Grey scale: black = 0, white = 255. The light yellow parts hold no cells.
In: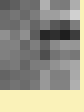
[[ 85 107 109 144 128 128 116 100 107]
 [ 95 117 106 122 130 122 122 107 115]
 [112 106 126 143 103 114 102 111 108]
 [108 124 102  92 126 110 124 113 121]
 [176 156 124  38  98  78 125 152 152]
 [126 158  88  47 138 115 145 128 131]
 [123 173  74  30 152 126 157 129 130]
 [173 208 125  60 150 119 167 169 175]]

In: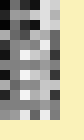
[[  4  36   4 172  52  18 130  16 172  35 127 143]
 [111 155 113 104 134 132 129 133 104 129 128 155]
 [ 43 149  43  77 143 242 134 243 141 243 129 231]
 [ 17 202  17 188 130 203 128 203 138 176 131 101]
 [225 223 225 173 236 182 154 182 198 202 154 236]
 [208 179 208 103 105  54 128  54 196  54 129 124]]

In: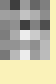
[[127 160 132 125 146 120]
 [ 62 156 144 171 147 184]
 [155 194  62 236 164 236]
 [102 175 129 203 143 157]
 [127 141  78 171 185 187]]

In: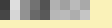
[[ 60  70]
 [222 214]
 [145 146]
 [114 105]
 [ 83  89]
 [177 183]
 [161 186]
 [186 174]
 [169 197]]

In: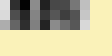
[[222 218 173]
 [ 47  78 101]
 [  3  38  46]
 [140 132 128]
 [ 33  55  35]
 [ 72  86 139]
 [ 73  62 109]
 [119  83  87]
 [191 198 216]]

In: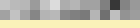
[[196 162]
 [186 194]
 [183 164]
 [155 134]
 [196 180]
 [220 184]
 [173 137]
 [181 128]
 [161 122]
 [162 181]
 [128 112]
 [ 55 191]
 [132 147]
 [153 157]]

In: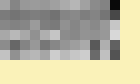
[[165 123 135 168 140 194]
 [133 116 130 184 103 145]
 [152 122 134 168 132 176]
 [155 126 155 145 152 183]
 [152 122 126 175 119 166]
 [160 114 122 197 135 205]
 [171 133 145 140 149 186]
 [182 137 134 136 158 198]
 [161 126 146 147 170 205]
 [139 132 137 145  89 106]
 [131 117 153 152 175 192]
 [  9  72 198 216  97  83]]

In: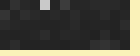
[[ 34  52  43  36  37]
 [ 49  37  39  35  44]
 [ 40  46  37  36  35]
 [ 37  41  37  38  35]
 [201  37  36  44  36]
 [ 37  41  36  35  36]
 [ 60  37  37  40  34]
 [ 38  43  41  38  37]
 [ 39  37  35  37  36]
 [ 42  37  37  34  47]
 [ 41  43  36  42  51]
 [ 41  35  35  34  44]
 [ 36  38  44  37  35]]
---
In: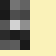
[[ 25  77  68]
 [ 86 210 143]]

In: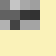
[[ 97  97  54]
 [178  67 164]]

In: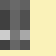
[[ 64 100  80]
 [ 64 101  80]]

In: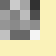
[[161 130 188]
 [149 138 156]]

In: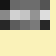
[[137 209 196]
 [ 39  92 109]]

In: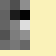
[[ 98  27   3]
 [100 131 221]]

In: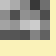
[[140  79 145]
 [163 149 193]]
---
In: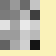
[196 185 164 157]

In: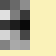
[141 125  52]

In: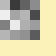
[140 181 234 181]

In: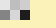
[206 215]

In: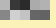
[178 102]

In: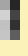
[ 38 210]

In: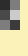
[125  73]
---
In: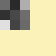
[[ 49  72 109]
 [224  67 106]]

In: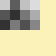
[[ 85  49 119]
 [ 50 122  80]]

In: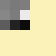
[[135 124 235]
 [ 92  34  12]]

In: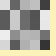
[[ 90 203 107]
 [ 91 202 108]]

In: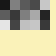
[[ 93  57 127]
 [229  68 192]]

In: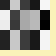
[[241  63 170]
 [236  57 168]]

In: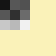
[[ 87  48 107]
 [200 185 241]]

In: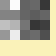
[[131 131 101]
 [192 180 117]]

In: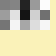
[[157 225  20]
 [117 244 167]]
